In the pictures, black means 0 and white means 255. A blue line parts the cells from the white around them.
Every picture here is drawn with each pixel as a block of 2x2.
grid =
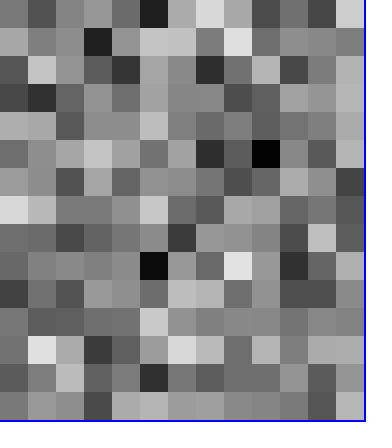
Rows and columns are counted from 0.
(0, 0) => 120
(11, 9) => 135
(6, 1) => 140
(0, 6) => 171
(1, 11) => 136
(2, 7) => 46
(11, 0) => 119
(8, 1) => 107
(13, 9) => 111
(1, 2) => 141
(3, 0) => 72
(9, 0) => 104
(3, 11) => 149
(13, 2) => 187
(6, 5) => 145
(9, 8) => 225
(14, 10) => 122
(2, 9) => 180
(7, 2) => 122
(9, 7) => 105
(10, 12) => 138
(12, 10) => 126
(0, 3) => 151
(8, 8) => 146
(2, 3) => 92
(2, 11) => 124
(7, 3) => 122
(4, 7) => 106
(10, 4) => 143
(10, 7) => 180
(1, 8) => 223
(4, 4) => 141
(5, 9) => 3
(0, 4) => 107
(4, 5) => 189
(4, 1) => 168
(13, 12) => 149

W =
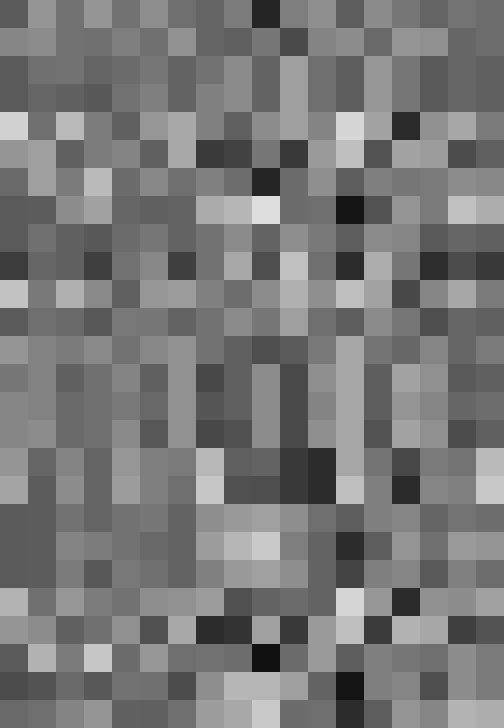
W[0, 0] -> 90
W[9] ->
[60, 102, 97, 63, 114, 135, 64, 114, 168, 78, 192, 110, 44, 173, 118, 45, 76, 57]
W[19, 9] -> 201
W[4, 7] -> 128
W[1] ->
[134, 140, 114, 112, 126, 112, 145, 100, 95, 119, 74, 132, 141, 105, 148, 144, 102, 109]
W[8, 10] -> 142
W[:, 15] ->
[100, 144, 89, 89, 144, 155, 122, 122, 89, 45, 133, 78, 133, 144, 133, 144, 122, 133, 100, 111, 89, 144, 166, 111, 78, 133]
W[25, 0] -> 105
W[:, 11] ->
[143, 132, 110, 110, 132, 154, 143, 110, 121, 110, 143, 110, 121, 143, 132, 143, 44, 44, 110, 99, 99, 99, 154, 154, 99, 110]
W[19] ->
[90, 92, 132, 124, 114, 104, 99, 156, 182, 201, 125, 99, 44, 93, 148, 111, 154, 148]
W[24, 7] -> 142
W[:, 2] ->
[114, 114, 114, 97, 185, 97, 123, 141, 97, 97, 176, 106, 123, 97, 106, 106, 132, 141, 114, 132, 123, 150, 97, 123, 106, 132]
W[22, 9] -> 160
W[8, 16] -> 102
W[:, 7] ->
[100, 100, 114, 128, 128, 58, 128, 170, 114, 114, 128, 114, 114, 72, 86, 72, 184, 198, 142, 156, 128, 156, 44, 114, 142, 156]
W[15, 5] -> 88
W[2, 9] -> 99
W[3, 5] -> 127
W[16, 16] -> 115
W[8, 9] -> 99
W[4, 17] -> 122
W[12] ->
[149, 130, 123, 137, 114, 135, 145, 114, 95, 78, 91, 121, 166, 116, 103, 133, 102, 122]
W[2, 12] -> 93
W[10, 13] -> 162
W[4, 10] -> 159
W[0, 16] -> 115
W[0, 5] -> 142
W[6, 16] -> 141
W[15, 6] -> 145
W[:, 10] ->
[125, 74, 159, 159, 159, 57, 108, 108, 142, 192, 176, 159, 91, 74, 74, 74, 57, 57, 142, 125, 142, 108, 57, 108, 159, 108]

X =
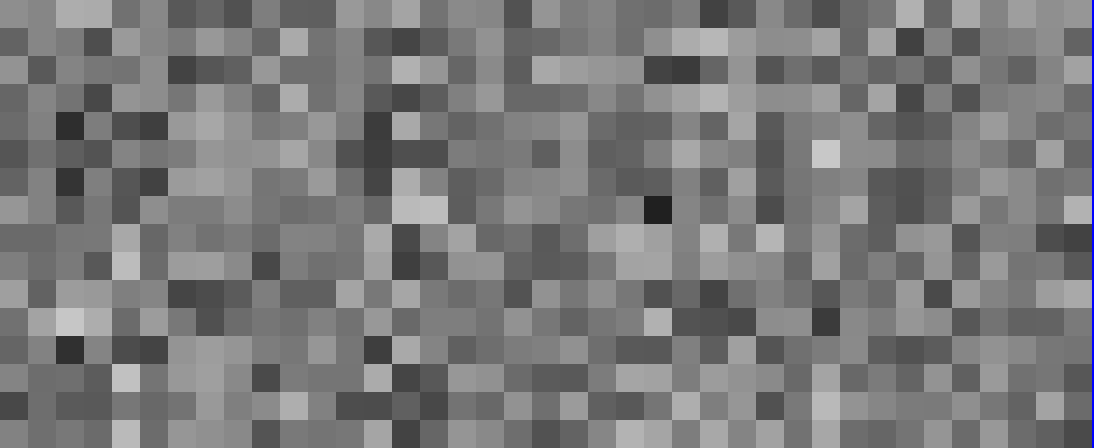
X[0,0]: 142
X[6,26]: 160
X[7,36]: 138
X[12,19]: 128
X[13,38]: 87
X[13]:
[132, 109, 111, 92, 193, 116, 152, 159, 137, 74, 123, 117, 117, 171, 69, 88, 151, 145, 107, 91, 89, 124, 165, 162, 125, 156, 146, 138, 105, 164, 104, 123, 100, 147, 96, 154, 113, 118, 87]
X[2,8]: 96
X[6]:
[99, 130, 52, 127, 86, 66, 155, 161, 149, 117, 123, 154, 112, 69, 173, 130, 94, 106, 131, 135, 143, 106, 90, 94, 129, 96, 160, 90, 118, 128, 134, 88, 81, 98, 125, 152, 138, 112, 120]
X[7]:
[150, 130, 88, 119, 84, 142, 124, 124, 140, 118, 109, 114, 125, 104, 186, 189, 93, 120, 148, 138, 119, 113, 132, 32, 133, 113, 139, 76, 115, 135, 164, 93, 80, 102, 154, 119, 138, 118, 178]
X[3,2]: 115
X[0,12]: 153
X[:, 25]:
[66, 183, 101, 179, 100, 137, 96, 113, 176, 157, 68, 80, 94, 156, 126, 168]
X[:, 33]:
[102, 132, 87, 127, 95, 112, 98, 102, 153, 149, 74, 140, 92, 147, 122, 149]
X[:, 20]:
[124, 118, 157, 111, 149, 141, 143, 119, 110, 93, 119, 99, 145, 89, 155, 99]
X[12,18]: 124
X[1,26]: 156
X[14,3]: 89
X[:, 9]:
[126, 102, 152, 101, 120, 147, 117, 118, 107, 72, 126, 118, 125, 74, 139, 84]
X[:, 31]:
[118, 164, 100, 164, 101, 140, 88, 93, 94, 126, 107, 125, 93, 123, 134, 102]
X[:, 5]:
[136, 134, 141, 141, 63, 117, 66, 142, 103, 108, 133, 156, 68, 116, 104, 108]
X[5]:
[85, 112, 94, 83, 132, 117, 124, 150, 144, 147, 166, 136, 81, 62, 79, 78, 124, 118, 122, 95, 141, 95, 99, 128, 168, 137, 128, 83, 121, 200, 141, 140, 107, 112, 138, 124, 103, 161, 102]
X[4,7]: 167
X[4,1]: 129
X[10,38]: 169
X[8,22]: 175
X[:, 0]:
[142, 99, 147, 102, 107, 85, 99, 150, 106, 126, 159, 113, 101, 132, 72, 130]
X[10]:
[159, 98, 156, 153, 127, 133, 69, 76, 91, 126, 96, 96, 164, 120, 166, 121, 108, 119, 83, 146, 119, 143, 119, 81, 104, 68, 112, 129, 113, 87, 122, 107, 154, 74, 154, 131, 120, 157, 169]
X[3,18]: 104

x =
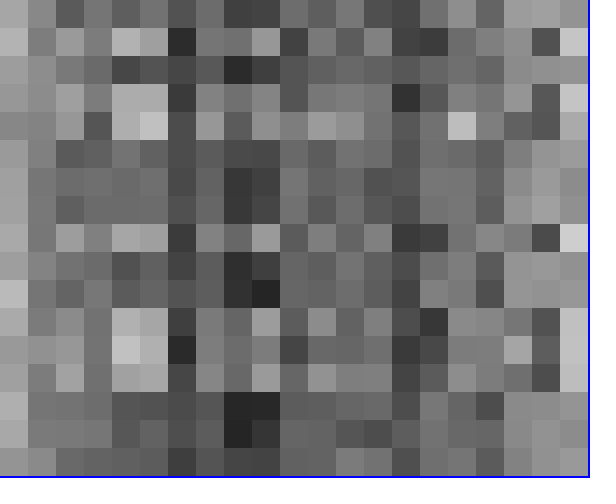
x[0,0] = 166
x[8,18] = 123
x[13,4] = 161
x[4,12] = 143
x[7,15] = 114
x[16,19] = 145
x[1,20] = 197
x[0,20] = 147
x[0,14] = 70
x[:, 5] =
[114, 159, 83, 171, 192, 97, 111, 108, 159, 96, 100, 166, 176, 167, 82, 98, 92]
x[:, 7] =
[108, 117, 88, 130, 151, 91, 98, 102, 130, 92, 93, 122, 125, 134, 85, 92, 84]
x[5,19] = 148
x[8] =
[169, 119, 157, 128, 166, 159, 59, 130, 103, 154, 91, 126, 100, 128, 58, 65, 114, 135, 123, 75, 206]
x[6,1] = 118
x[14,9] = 40
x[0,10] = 109
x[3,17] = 117
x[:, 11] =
[94, 121, 96, 119, 155, 92, 97, 88, 126, 94, 99, 140, 104, 146, 94, 99, 99]
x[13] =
[160, 124, 162, 112, 161, 167, 70, 134, 104, 154, 102, 146, 126, 127, 68, 91, 141, 124, 111, 77, 189]
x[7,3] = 107
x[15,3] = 118
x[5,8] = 74
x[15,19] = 146
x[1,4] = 178
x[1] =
[179, 125, 154, 124, 178, 159, 44, 117, 112, 151, 66, 121, 92, 129, 66, 60, 108, 127, 142, 81, 197]
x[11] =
[170, 123, 139, 114, 177, 166, 63, 122, 101, 156, 92, 140, 98, 127, 77, 55, 138, 134, 118, 82, 192]
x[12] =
[153, 145, 151, 115, 193, 176, 42, 125, 108, 124, 69, 104, 102, 111, 58, 72, 124, 125, 165, 93, 193]
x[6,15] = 118
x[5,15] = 111

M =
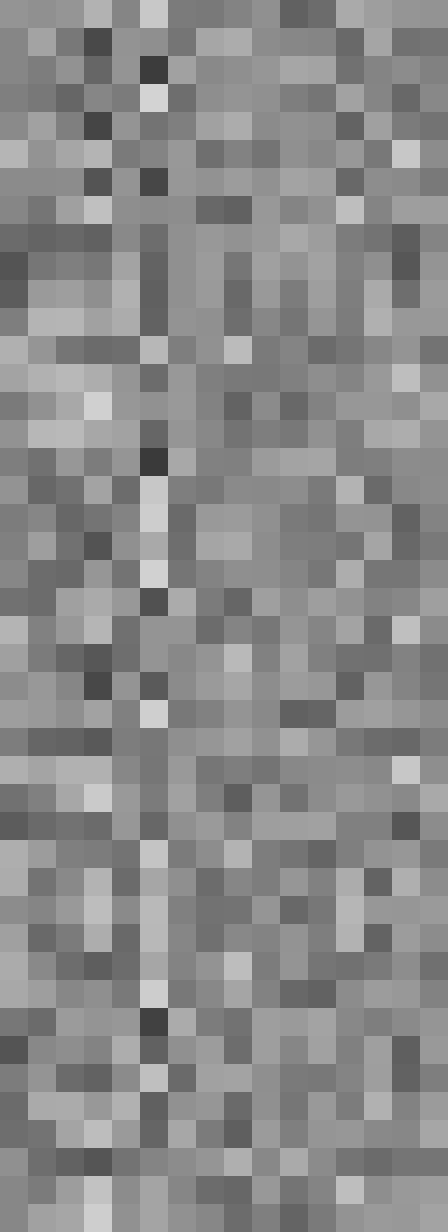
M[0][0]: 148
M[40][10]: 127
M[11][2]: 181
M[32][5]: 185
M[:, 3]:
[178, 73, 102, 134, 69, 180, 84, 192, 97, 119, 143, 161, 107, 173, 208, 167, 124, 163, 116, 83, 150, 170, 181, 87, 72, 162, 89, 177, 202, 107, 124, 179, 189, 173, 94, 143, 148, 131, 98, 152, 189, 85, 194, 206]
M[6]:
[139, 139, 140, 84, 148, 71, 151, 146, 156, 145, 163, 158, 104, 141, 138, 121]
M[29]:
[92, 106, 114, 107, 151, 103, 144, 154, 130, 158, 159, 161, 128, 128, 86, 140]
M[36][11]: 163
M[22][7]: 108
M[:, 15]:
[147, 116, 129, 136, 115, 140, 121, 157, 132, 148, 155, 152, 115, 145, 168, 148, 139, 140, 131, 121, 139, 159, 139, 113, 117, 139, 124, 142, 169, 140, 122, 140, 154, 140, 112, 130, 149, 153, 126, 155, 166, 117, 157, 163]
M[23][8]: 185
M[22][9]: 119
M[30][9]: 125
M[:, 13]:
[158, 165, 132, 133, 160, 120, 141, 132, 115, 143, 170, 176, 135, 153, 151, 168, 127, 106, 147, 165, 118, 130, 106, 112, 151, 160, 108, 136, 145, 128, 147, 99, 151, 99, 122, 156, 126, 159, 158, 177, 137, 107, 142, 154]
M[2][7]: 137
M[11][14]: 152
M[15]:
[146, 183, 185, 167, 162, 102, 149, 136, 115, 126, 120, 145, 126, 168, 173, 148]
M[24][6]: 139
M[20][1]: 108
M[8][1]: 100
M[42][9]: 152
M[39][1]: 170
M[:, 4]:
[133, 147, 148, 123, 148, 122, 148, 142, 137, 163, 177, 172, 110, 149, 151, 162, 149, 108, 131, 144, 115, 152, 112, 110, 148, 128, 125, 135, 153, 151, 115, 107, 138, 105, 108, 121, 151, 173, 139, 177, 154, 115, 140, 145]
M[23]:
[160, 123, 102, 87, 110, 148, 136, 148, 185, 129, 162, 128, 113, 112, 130, 113]
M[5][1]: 147
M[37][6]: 144
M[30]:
[174, 156, 127, 124, 115, 196, 123, 141, 179, 125, 116, 101, 127, 147, 151, 122]
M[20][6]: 117
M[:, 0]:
[148, 134, 134, 127, 138, 181, 139, 134, 107, 84, 92, 126, 176, 163, 122, 146, 126, 147, 124, 128, 135, 113, 180, 160, 140, 158, 125, 175, 113, 92, 174, 172, 140, 160, 171, 168, 119, 84, 124, 107, 110, 144, 135, 135]
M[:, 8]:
[131, 172, 143, 148, 172, 130, 156, 97, 146, 118, 105, 110, 187, 121, 99, 115, 128, 138, 155, 169, 143, 102, 132, 185, 166, 148, 161, 126, 94, 130, 179, 134, 115, 136, 189, 165, 114, 109, 163, 106, 95, 175, 103, 108]
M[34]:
[171, 137, 109, 94, 108, 166, 131, 147, 189, 124, 148, 117, 113, 122, 141, 112]
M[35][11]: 98

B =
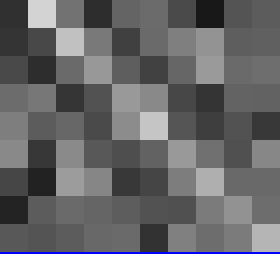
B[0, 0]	48
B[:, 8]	[84, 94, 106, 99, 82, 80, 105, 146, 123]
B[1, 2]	193
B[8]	[88, 84, 92, 104, 106, 50, 128, 109, 123, 181]
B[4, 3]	74
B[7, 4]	93
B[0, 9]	92
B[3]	[108, 119, 53, 82, 153, 137, 71, 52, 99, 98]
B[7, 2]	106
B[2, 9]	110
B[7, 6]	80
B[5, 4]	78
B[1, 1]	72
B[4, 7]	62
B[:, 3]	[45, 121, 152, 82, 74, 88, 134, 101, 104]
